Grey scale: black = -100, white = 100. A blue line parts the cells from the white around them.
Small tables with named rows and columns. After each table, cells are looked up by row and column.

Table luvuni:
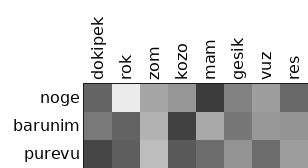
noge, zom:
30
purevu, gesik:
15
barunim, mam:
32
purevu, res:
23
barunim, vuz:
19
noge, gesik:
1
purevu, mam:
-15
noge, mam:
-53
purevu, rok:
-26
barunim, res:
15
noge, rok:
84
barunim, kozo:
-49
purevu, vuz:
-15
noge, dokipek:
-21
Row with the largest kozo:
noge

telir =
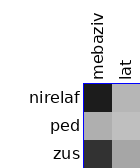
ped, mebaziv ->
37
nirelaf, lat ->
43
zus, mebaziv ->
-61
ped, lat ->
50
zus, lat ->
30
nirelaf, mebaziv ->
-78
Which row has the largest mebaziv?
ped

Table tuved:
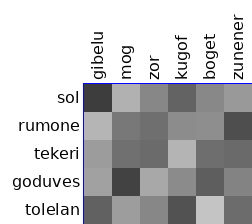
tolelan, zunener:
-15
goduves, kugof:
9
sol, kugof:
-22
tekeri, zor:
-16
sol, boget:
7
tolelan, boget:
54
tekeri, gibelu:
22
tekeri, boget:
-14
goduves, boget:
-26
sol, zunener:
20
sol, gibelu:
-52
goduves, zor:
32
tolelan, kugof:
-36
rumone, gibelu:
42
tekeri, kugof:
41
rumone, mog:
-6
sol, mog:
39

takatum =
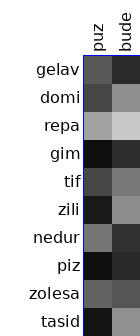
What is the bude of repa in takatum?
58
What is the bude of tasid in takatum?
13
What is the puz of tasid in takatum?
-84
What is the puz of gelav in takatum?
-31
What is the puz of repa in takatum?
27
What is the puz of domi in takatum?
-45
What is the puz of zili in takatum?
-80
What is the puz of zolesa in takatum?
-22
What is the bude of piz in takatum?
-68
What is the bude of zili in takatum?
10
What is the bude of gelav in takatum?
-67
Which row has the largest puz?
repa

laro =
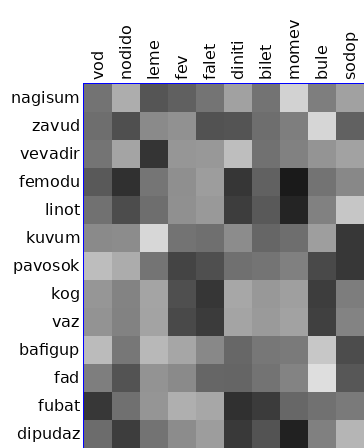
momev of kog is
25
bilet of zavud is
-14
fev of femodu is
12
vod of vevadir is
-9
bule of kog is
-52
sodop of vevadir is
27

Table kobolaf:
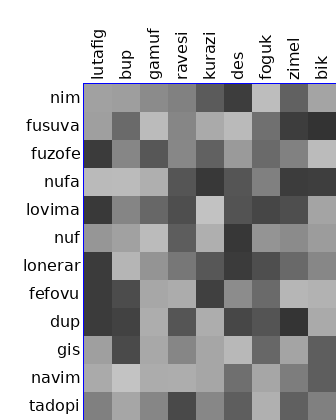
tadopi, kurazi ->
6
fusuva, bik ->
-60
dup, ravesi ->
-33
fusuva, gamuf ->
47
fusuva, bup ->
-17
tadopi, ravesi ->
-43
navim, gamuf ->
35
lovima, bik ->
29

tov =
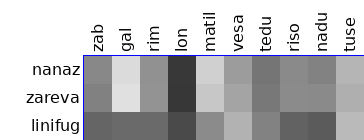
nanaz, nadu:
2
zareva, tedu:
-6
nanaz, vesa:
22
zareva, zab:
1
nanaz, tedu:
-8
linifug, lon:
-42
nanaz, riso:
8
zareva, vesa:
29
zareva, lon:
-57
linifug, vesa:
40
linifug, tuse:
46
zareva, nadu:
8
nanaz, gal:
72
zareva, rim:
15
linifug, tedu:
2
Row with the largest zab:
nanaz

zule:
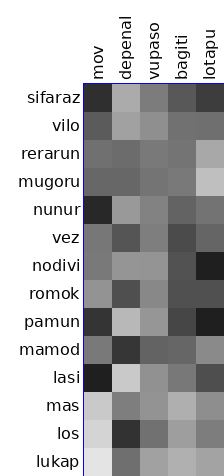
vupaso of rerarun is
-5
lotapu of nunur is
-10
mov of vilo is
-29
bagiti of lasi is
-6
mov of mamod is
-5
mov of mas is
58
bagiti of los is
24
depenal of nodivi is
17
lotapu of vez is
-21
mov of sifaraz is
-63
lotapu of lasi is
-39
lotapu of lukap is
28
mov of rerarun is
-12
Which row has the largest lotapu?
mugoru

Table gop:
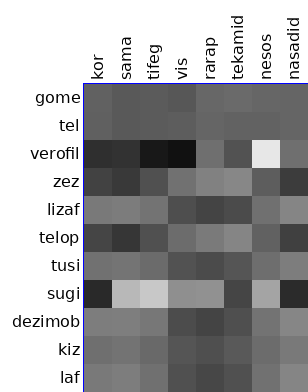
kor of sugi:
-68
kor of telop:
-46
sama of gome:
-30
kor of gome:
-24
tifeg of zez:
-37
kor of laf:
-5
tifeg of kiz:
-18
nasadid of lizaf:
4
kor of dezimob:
-2
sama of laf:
-2
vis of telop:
-15
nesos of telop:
-24
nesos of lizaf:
-12
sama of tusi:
-9
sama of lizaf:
-3
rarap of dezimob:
-47

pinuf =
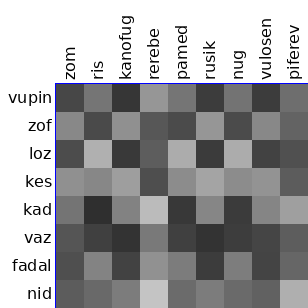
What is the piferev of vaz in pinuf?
-27
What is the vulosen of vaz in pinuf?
-46
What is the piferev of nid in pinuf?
37
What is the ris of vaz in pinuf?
-50
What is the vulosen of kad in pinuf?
4
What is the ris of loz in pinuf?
38
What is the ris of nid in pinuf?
-18
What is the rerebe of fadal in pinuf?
14

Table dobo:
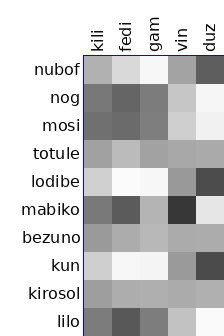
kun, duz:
-41
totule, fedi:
47
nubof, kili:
39
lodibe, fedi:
97
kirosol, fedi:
36
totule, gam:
27
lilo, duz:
96
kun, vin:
21
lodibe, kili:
63
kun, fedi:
94
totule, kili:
26
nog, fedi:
-21
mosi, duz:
89
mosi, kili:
-12
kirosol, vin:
34
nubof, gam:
94
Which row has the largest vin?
mosi

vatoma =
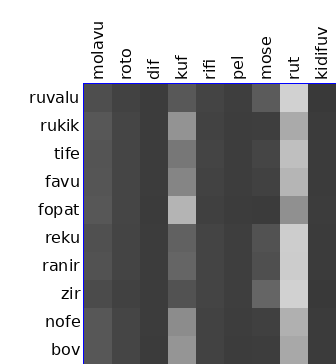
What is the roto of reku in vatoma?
-47
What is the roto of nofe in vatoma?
-46
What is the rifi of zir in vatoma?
-47
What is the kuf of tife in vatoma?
-7
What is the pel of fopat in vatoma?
-53
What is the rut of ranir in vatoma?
60
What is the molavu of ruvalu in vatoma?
-39
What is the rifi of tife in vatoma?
-47
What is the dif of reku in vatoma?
-53
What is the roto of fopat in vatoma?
-46
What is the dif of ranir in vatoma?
-53
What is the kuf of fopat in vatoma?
41
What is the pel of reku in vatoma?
-51
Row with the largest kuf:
fopat

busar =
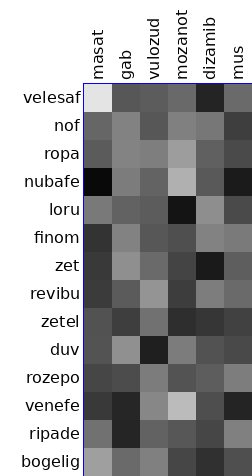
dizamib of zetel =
-58
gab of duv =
13
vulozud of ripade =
-23
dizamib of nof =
-7
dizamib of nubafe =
-30
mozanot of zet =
-47
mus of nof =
-51
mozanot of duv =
-3
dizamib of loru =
11
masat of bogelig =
25
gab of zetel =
-51

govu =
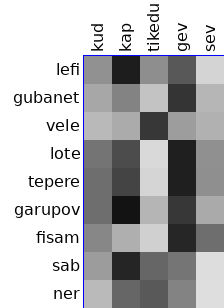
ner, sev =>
74
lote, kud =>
-9
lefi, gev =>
-31
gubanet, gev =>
-59
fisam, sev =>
-14
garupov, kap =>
-85
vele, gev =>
23
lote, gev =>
-76
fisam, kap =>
37

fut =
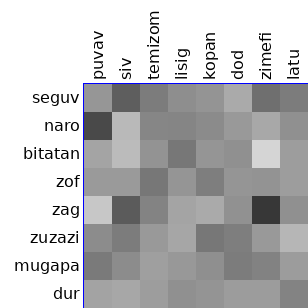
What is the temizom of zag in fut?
3
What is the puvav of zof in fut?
21
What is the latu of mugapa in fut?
22
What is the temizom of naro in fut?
5
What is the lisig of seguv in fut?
11
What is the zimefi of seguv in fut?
-13
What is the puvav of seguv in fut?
18
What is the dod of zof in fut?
17
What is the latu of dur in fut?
3
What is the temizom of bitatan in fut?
15
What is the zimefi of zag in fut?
-57
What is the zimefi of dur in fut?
22
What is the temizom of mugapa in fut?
25
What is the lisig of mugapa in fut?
19

